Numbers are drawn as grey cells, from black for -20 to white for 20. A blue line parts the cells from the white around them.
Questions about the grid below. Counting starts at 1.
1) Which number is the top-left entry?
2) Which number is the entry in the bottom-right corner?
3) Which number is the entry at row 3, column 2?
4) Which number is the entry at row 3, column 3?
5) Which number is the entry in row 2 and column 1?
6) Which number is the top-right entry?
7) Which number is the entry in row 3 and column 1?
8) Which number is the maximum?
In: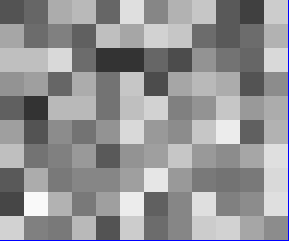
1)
-7
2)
2
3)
10
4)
14
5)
6
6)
12
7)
10
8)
19

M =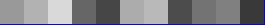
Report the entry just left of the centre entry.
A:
-9
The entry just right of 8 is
14

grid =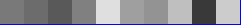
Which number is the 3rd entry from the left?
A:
-6
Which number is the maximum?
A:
15
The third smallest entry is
-3

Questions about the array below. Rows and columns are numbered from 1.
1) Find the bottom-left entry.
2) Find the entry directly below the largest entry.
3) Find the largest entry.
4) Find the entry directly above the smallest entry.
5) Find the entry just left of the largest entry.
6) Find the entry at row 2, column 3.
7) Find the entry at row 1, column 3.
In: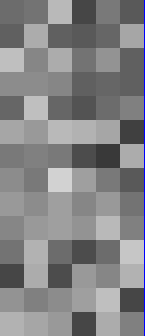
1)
8
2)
5
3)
13
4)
6
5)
-1
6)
-5
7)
9

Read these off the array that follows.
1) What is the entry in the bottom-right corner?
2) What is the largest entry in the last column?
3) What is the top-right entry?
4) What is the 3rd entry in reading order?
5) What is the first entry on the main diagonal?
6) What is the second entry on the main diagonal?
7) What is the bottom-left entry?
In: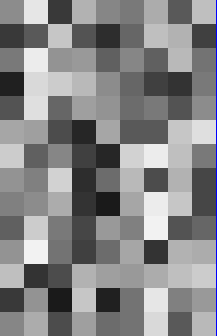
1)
9
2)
15
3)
10
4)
-11
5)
2
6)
-6
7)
1

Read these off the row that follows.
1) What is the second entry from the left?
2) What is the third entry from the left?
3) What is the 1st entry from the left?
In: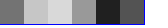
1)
11
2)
14
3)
-2

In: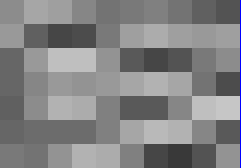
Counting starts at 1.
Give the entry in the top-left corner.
2
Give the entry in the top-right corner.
-7
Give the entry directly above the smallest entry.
8
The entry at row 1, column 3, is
5
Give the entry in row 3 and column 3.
10
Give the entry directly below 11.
-6
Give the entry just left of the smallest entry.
-9
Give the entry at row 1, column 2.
6
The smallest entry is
-11
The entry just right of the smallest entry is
-7
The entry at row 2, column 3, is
-9
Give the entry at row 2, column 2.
-5
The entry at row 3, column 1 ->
-4
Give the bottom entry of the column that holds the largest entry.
3
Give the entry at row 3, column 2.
4
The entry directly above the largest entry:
-8
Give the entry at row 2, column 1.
4
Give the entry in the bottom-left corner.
-1

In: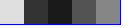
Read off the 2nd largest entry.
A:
1
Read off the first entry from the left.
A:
15
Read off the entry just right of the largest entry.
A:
-12

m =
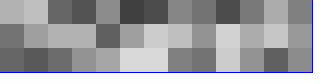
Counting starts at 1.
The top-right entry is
0
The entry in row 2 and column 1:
-2
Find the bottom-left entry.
-4
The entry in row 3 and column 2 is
-6
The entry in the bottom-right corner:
2
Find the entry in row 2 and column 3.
8
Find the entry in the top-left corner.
8
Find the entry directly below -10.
5
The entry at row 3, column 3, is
-3
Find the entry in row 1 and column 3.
-4
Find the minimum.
-10
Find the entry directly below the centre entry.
14

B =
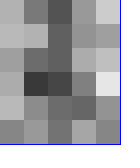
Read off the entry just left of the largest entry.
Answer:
0
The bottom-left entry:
1
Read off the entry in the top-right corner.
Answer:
12
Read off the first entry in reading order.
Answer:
8
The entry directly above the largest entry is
10
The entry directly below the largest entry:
3
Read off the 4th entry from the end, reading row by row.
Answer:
4
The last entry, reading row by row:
1
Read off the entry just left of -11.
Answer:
7

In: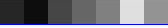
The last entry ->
3
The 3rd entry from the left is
-9
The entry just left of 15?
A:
0

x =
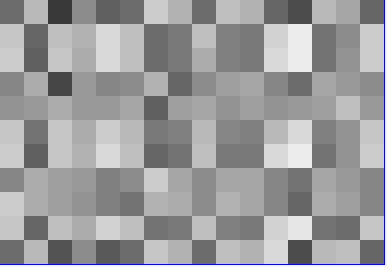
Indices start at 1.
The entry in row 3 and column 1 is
12
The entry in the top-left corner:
-3
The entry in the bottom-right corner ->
-4
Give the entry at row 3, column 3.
11
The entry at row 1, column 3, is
-11
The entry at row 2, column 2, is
-4
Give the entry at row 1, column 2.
9
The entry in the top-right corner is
-4
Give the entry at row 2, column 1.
11
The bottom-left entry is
-3
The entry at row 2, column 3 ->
10
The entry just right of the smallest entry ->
2

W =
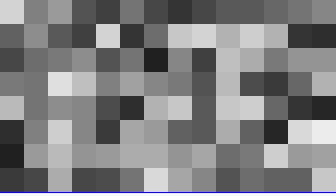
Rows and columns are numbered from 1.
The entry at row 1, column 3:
4
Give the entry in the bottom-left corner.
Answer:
-11
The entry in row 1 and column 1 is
13
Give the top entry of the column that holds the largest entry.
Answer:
1
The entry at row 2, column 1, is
-5
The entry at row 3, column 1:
-9
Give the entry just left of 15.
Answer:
-2
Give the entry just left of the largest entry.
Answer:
14
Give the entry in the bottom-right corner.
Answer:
11
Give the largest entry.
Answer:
17
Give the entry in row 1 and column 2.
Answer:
0
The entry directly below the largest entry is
5

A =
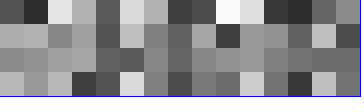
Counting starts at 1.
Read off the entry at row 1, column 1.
-7
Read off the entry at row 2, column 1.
7
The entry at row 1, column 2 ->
-13
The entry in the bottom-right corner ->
-2
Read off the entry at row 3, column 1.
2
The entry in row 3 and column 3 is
5
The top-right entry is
2
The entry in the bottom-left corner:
9
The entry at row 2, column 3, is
1
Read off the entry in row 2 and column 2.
8
